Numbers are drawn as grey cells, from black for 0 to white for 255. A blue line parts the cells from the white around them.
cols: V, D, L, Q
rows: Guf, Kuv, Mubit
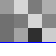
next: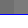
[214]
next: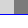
[174]
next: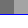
[47]
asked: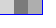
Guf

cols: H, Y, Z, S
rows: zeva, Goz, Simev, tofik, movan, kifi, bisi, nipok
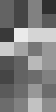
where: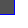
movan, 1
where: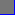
tofik, 3
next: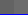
[129]

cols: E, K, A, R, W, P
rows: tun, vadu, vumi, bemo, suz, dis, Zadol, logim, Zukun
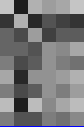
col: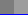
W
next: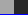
[146]

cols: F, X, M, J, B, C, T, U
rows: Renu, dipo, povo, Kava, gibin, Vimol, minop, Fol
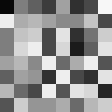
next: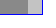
[72]
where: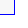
Renu, 8
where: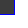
Renu, 4

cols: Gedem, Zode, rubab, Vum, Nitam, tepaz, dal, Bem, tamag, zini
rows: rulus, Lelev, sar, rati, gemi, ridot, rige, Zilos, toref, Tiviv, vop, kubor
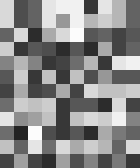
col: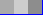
Zode
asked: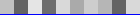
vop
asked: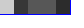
Zilos
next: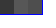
[44]
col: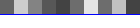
Gedem
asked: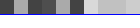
rige

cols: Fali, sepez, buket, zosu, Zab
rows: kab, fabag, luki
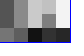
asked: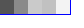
kab
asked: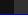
luki
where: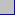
kab, 4

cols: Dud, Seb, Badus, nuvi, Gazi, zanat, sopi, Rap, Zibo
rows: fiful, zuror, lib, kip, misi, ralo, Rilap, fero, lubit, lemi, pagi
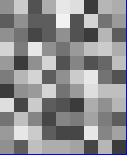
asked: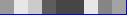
lemi
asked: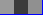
misi
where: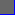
misi, 8

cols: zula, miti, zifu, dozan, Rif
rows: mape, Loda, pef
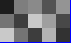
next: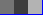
[50]
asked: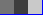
Loda
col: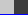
zifu
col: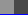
Rif

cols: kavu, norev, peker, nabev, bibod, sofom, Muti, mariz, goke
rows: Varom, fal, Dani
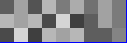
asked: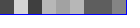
Dani
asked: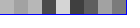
fal
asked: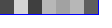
Dani
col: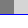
bibod
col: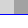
bibod

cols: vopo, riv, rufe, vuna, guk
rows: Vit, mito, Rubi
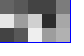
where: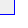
Rubi, 3
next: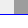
[177]
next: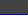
[124]
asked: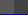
Vit
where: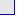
mito, 1
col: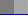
guk
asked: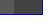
Vit

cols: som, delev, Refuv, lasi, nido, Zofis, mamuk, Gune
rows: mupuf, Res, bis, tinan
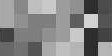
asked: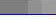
bis
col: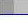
nido
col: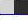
mamuk
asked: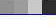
bis
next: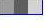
[84]
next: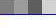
[84]
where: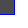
mupuf, 8

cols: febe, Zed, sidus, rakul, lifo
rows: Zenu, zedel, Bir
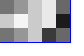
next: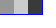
[104]
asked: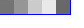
Zenu

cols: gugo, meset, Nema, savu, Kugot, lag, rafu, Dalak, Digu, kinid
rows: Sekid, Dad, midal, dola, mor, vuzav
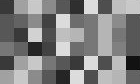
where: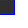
Sekid, 6
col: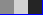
Nema
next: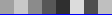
[200]
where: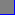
dola, 9
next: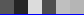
[99]
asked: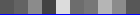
Dad

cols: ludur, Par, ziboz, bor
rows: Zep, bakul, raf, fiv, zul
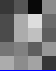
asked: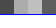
raf
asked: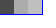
raf
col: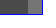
ludur
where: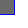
bakul, 4

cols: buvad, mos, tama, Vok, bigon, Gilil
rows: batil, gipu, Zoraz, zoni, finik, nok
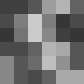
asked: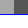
zoni
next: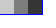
[74]
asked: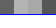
zoni
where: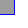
batil, 4
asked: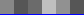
finik

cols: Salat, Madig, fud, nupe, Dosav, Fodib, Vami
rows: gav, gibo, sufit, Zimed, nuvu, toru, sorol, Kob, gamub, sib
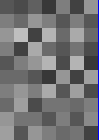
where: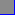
gamub, 7
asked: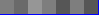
gibo
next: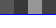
[159]
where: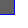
gav, 3

